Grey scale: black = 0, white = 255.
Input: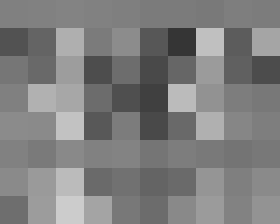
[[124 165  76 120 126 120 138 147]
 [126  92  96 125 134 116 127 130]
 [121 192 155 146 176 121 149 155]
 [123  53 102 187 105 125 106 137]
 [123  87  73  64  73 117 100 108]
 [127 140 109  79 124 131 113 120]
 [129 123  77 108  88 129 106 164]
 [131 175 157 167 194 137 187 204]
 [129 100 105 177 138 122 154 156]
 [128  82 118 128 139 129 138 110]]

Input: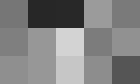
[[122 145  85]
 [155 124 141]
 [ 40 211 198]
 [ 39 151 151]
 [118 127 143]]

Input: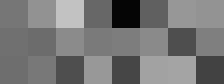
[[147 127  66]
 [151  78 164]
 [ 96 138 162]
 [  5 125  70]
 [103 122 152]
 [194 139  78]
 [146 108 120]
 [118 112 110]]

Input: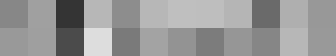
[[152 153]
 [175 183]
 [106 134]
 [181 150]
 [190 124]
 [191 147]
 [183 163]
 [141 122]
 [183 221]
 [ 52  75]
 [160 159]
 [135 153]]

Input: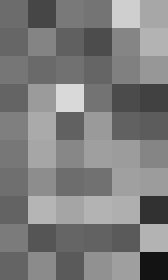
[[167 179 151  65  92 133 156  49 179  19]
 [207 133 128  75  97 156 160 175  90 159]
 [116  76 101 115 154 159 113 179  98 145]
 [121  96 113 217  97 135 109 165 101  90]
 [ 70 132 106 155 170 166 141 181  85 139]
 [108 102 118 100 127 119 111  99 123 100]]

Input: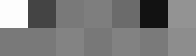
[[147 141]
 [ 18 122]
 [107 130]
 [126 120]
 [121 131]
 [ 68 121]
 [253 121]]
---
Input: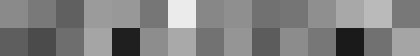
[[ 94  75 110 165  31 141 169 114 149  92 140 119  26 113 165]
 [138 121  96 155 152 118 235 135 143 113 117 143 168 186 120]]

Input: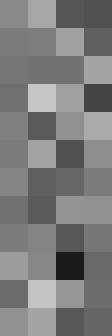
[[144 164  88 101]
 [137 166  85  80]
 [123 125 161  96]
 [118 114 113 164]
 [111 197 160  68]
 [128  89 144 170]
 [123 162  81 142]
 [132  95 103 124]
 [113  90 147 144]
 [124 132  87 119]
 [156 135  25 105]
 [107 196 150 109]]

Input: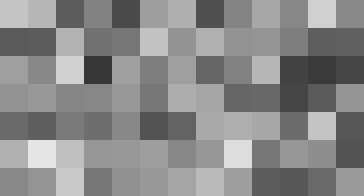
[[137 148 202 118 145 153 165 186 158  93  87 105 155]
 [196 182  92 130  74 158 175  80 132 167 135 208 138]
 [ 90  92 178 113 118 194 147 176 146 149 126  94  97]
 [159 136 208  54 160 126 159 101 129 182  67  58  70]
 [146 152 133 135 152 119 173 165 102 104  69  90 149]
 [106  95 122 110 136  83  99 170 175 168 108 195  86]
 [177 230 191 151 152 158 136 151 221 119 150 142  83]]

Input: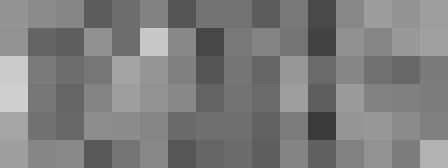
[[158 134 137  89 116 135  86 101 108  94 132  97 129 146 125 178]
 [147 139 133  92 110 130  85 115 114  93 120  73 136 157 147 158]
 [146 100  95 145 109 200 136  71 120 131 116  67 144 134 152 159]
 [203 122 110 118 163 149 128  85 117 101 151 107 134 113 103 123]
 [207 119 101 132 158 146 136  99 115 107 158  94 155 130 128 125]
 [165 113 103 142 140 133 106 112 111  98 124  59 149 151 140 128]]

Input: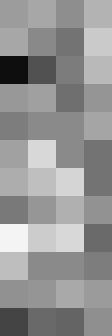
[[ 68 105 100 143]
 [156 167 142 179]
 [167 137 115 202]
 [ 14  81 124 185]
 [152 160 111 149]
 [125 138 138 165]
 [161 216 138 115]
 [173 191 213 115]
 [121 150 176 146]
 [244 204 216 106]
 [190 138 138 125]
 [145 149 169 155]]

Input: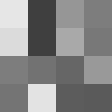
[[116 227  92  90]
 [230  63 150 125]
 [219  63 169 120]
 [125 114 102 153]]

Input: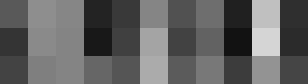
[[ 67 127 132 102  85 171  91 120  60 147  69]
 [ 89 142 134  35  57 133  81 110  32 192  47]
 [ 52 138 132  24  64 164  66  98  18 213  43]]

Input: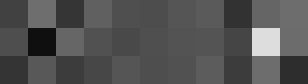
[[ 52  88  60  71  85  78  81  92  60 109  45]
 [ 65 110  53  96  79  77  85  90  50 101 109]
 [ 78  15 102  81  73  79  83  84  69 221 108]]
